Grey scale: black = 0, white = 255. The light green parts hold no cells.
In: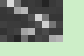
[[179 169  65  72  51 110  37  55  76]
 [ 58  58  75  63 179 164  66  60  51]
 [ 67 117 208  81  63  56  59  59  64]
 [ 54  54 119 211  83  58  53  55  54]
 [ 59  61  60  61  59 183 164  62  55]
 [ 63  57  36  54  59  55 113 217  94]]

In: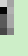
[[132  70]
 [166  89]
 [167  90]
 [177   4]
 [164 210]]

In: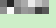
[[ 87  62 145 152 121 250 145]
 [165 194 235 170 149  38 108]]

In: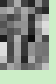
[[190 134 108  92 141 165 101]
 [129 107 173  38 153  80 192]
 [115 120 144  55 164  71 220]
 [116 119 145  55 164  71 221]
 [ 71 153  11  63 176  85  26]
 [210 138  42 150 100  81 106]
 [220 178  59 147 144 115  83]
 [190 139  46 154  93  69 109]
 [ 40  65 133 168 117 175 156]
 [ 69 146  36  66 172  99  41]]

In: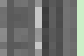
[[106 113  79  89  69 150 103 110 114  91 137]
 [110 114  77  94  63 198 100  95  91  90 113]
 [106 113  80  89  69 150 103 110 114  92 137]
 [105 113  80  89  74 147 102 115 113  92 139]
 [110 115  75  94  59 198 101  95  96  91 111]
 [110 114  77  94  63 198 100  94  91  90 113]
 [110 115  75  94  59 198 101  95  96  91 111]
 [105 113  80  89  74 147 102 115 113  92 139]]

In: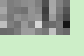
[[104 116 192 119 131 157 156 123 108 105]
 [ 21 120 108  98 214 124 152 114 127 190]
 [ 71 109 155  70 151 146 134 145 119 145]
 [ 84 121 169  61 135 147 113 119 124 166]
 [104 130 167  78 126 144 140 131 125 150]]
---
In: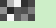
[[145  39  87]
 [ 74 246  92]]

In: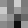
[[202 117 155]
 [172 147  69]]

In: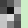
[[ 76  19 193]
 [199 219  96]]

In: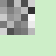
[[165 129 153]
 [202 148 163]]

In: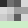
[[218 205 159]
 [203 184  93]]

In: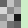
[[215 138 177]
 [141 195  24]]

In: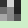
[[110 140  34]
 [167 137  81]]

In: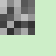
[[179  72 160]
 [ 78  93 152]]

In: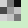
[[ 73 154 196]
 [213 195 120]]
